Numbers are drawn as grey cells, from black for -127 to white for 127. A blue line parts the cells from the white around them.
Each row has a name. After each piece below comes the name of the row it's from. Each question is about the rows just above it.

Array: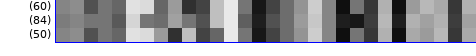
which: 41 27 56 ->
(50)
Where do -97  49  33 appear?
(84)
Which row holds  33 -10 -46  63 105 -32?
(84)
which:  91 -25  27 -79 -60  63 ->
(60)
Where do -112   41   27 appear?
(50)

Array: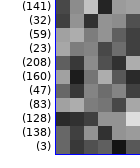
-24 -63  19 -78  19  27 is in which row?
(138)
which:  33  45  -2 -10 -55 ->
(83)
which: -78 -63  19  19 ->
(128)
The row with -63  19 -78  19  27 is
(138)
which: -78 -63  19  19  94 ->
(128)

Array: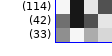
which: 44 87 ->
(33)
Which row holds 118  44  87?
(33)
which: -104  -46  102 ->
(42)
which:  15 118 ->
(33)

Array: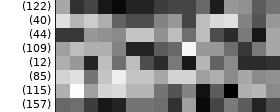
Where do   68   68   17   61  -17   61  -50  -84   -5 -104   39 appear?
(44)
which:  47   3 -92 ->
(109)
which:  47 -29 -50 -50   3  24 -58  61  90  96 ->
(40)
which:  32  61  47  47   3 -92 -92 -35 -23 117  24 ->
(109)
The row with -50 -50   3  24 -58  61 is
(40)

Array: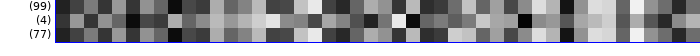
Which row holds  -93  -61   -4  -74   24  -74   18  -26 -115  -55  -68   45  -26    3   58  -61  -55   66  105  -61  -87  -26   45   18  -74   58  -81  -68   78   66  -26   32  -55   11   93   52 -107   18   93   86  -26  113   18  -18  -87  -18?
(77)
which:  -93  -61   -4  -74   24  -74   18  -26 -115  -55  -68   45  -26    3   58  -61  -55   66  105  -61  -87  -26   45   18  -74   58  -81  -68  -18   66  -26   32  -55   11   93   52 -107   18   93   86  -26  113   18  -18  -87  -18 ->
(99)
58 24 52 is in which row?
(4)
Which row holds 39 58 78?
(4)

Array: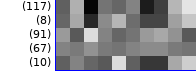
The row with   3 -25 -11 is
(91)
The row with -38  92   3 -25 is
(91)

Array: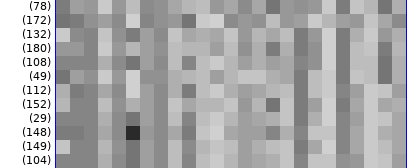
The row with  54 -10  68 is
(152)
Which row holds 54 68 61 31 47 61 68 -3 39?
(149)
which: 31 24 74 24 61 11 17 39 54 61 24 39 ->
(78)
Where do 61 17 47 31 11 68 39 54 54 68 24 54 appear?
(152)

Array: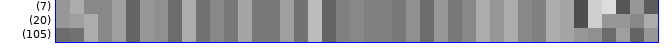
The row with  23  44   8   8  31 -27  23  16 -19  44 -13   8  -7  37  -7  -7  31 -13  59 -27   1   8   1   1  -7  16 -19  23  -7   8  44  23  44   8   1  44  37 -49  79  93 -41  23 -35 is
(7)
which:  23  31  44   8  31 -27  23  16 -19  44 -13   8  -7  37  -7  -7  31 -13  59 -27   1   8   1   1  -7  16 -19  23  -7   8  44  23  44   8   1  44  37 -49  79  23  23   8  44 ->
(20)
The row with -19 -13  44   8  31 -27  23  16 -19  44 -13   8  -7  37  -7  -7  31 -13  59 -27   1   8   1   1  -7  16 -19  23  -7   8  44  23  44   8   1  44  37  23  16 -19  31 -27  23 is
(105)

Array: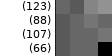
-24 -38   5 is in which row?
(123)
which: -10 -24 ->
(88)
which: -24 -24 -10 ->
(107)
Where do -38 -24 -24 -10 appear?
(107)

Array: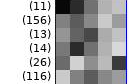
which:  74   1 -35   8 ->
(116)
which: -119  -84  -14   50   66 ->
(11)

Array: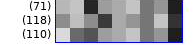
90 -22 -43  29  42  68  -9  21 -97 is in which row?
(110)
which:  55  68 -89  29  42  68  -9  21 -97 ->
(71)

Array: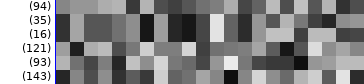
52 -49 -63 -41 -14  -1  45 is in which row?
(94)
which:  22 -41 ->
(35)

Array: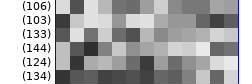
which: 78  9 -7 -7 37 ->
(106)
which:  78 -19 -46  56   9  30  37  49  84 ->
(133)
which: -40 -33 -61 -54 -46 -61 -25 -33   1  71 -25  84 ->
(134)
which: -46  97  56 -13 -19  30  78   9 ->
(106)
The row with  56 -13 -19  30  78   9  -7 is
(106)
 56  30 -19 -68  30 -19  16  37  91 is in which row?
(124)

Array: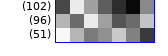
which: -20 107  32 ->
(96)
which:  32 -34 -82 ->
(102)
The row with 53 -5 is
(51)

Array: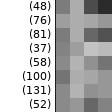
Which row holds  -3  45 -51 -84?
(48)
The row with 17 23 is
(131)
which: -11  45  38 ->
(100)
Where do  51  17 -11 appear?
(58)
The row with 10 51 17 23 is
(131)
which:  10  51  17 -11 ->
(58)
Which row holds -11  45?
(100)

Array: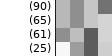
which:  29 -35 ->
(25)
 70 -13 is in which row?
(90)
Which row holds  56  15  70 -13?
(90)
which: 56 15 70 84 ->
(65)

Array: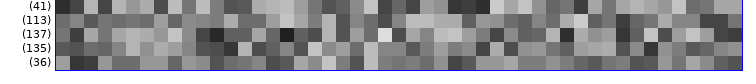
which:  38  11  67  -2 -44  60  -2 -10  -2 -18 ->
(36)
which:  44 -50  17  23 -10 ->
(135)
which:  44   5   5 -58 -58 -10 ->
(113)
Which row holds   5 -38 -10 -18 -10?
(113)
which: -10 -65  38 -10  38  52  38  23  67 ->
(41)

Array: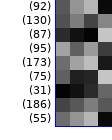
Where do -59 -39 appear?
(186)
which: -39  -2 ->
(186)
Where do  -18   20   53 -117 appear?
(55)
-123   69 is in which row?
(87)
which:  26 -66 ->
(95)
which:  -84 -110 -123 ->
(87)
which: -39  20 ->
(92)

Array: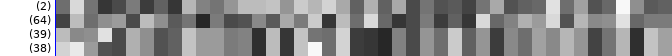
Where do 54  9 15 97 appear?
(64)
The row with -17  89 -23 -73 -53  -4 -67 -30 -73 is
(64)
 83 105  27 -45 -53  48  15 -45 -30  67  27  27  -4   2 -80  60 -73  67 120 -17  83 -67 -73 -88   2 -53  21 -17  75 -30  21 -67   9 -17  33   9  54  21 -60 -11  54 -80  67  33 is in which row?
(38)
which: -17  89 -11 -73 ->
(2)
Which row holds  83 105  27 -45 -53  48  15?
(38)
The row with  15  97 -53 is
(39)
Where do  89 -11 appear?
(2)

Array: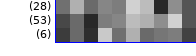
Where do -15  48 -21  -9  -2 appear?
(6)
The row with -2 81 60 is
(28)
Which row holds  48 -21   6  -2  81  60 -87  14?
(28)
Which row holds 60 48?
(53)

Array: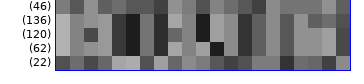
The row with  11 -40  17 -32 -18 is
(136)
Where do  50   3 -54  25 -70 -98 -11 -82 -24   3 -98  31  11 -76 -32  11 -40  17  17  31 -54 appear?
(120)
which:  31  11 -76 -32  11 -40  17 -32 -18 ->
(136)
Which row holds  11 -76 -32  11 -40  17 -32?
(136)
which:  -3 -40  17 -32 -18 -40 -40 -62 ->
(46)
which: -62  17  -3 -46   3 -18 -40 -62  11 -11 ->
(46)
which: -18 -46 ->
(136)

